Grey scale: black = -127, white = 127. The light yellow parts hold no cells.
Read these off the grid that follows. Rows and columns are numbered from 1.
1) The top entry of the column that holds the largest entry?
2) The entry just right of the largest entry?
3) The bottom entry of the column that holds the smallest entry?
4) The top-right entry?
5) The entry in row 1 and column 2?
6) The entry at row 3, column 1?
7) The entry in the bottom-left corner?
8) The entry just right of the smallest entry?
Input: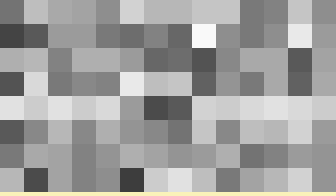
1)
69
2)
14
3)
-66
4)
14
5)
62
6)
47
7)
55
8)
76

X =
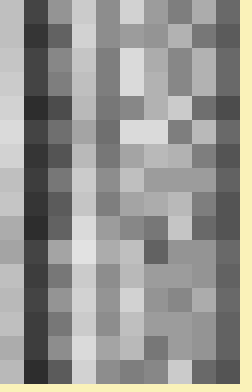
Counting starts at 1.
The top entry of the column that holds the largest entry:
75
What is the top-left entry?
63
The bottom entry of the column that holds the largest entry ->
82
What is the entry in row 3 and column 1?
69
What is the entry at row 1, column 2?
-59
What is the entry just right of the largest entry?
44
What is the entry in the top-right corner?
-22
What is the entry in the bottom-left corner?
57
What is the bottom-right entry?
-43
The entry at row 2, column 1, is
63
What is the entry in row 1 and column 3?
20
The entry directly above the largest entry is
90
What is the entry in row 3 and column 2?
-59
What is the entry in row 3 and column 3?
7

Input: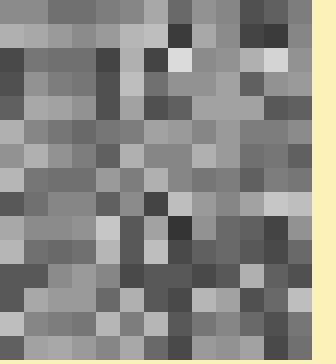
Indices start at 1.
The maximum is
91
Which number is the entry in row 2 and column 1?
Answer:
48
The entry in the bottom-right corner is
-16
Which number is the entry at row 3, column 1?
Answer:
-54
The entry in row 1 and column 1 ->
11
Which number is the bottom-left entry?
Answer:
-31
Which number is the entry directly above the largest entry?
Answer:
-68
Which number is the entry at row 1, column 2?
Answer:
11
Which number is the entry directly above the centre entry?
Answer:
5
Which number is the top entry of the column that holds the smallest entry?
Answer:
-23
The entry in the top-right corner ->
-2
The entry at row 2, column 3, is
26
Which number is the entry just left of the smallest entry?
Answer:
34
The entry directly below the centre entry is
-60
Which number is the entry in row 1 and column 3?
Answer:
-16
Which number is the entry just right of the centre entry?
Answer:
5
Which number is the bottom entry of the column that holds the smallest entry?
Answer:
-54

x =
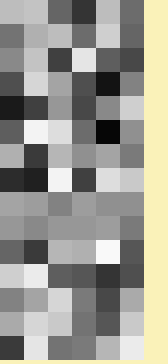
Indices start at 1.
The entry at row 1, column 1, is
61
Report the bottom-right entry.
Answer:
107
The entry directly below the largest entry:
-75
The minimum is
-121
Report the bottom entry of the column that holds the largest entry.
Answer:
54
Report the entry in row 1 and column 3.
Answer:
-26
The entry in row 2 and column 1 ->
-12
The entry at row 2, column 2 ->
48
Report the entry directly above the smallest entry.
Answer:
9
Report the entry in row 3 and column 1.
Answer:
9
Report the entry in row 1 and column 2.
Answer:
67
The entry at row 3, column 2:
67
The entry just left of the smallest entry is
-19
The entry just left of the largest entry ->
48
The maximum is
121
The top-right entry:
-19
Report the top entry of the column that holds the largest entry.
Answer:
61
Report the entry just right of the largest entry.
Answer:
-41

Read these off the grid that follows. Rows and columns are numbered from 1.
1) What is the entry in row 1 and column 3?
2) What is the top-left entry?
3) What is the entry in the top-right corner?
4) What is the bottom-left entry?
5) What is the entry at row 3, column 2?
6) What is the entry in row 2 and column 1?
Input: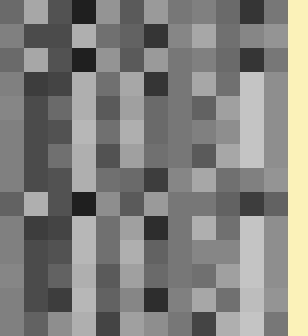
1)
-45
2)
-21
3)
-8
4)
0
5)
39
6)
0

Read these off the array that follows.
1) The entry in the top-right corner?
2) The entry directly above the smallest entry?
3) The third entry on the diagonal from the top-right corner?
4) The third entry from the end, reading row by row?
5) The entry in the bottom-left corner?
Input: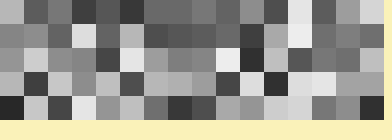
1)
85
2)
55
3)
-8
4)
-8
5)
-87

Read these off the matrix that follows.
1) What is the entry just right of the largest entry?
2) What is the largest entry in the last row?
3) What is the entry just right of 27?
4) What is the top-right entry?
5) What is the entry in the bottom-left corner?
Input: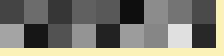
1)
-86
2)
95
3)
5
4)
-52
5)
35

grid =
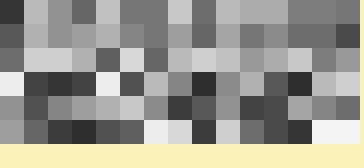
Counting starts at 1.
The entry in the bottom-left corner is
30
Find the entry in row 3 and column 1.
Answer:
-18
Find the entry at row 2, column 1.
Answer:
-40
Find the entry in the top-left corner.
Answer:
-74
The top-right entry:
-10
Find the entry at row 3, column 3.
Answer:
79
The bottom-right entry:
115
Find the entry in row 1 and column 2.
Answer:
57
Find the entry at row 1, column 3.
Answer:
18

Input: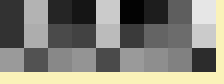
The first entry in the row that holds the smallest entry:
-77
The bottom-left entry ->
26
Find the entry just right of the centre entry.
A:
-69
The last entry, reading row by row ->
-83
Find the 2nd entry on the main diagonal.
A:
45
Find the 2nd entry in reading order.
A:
51
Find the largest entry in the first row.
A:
102
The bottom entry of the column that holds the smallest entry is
26

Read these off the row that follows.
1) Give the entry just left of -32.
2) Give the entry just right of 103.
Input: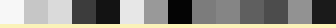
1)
5
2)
25
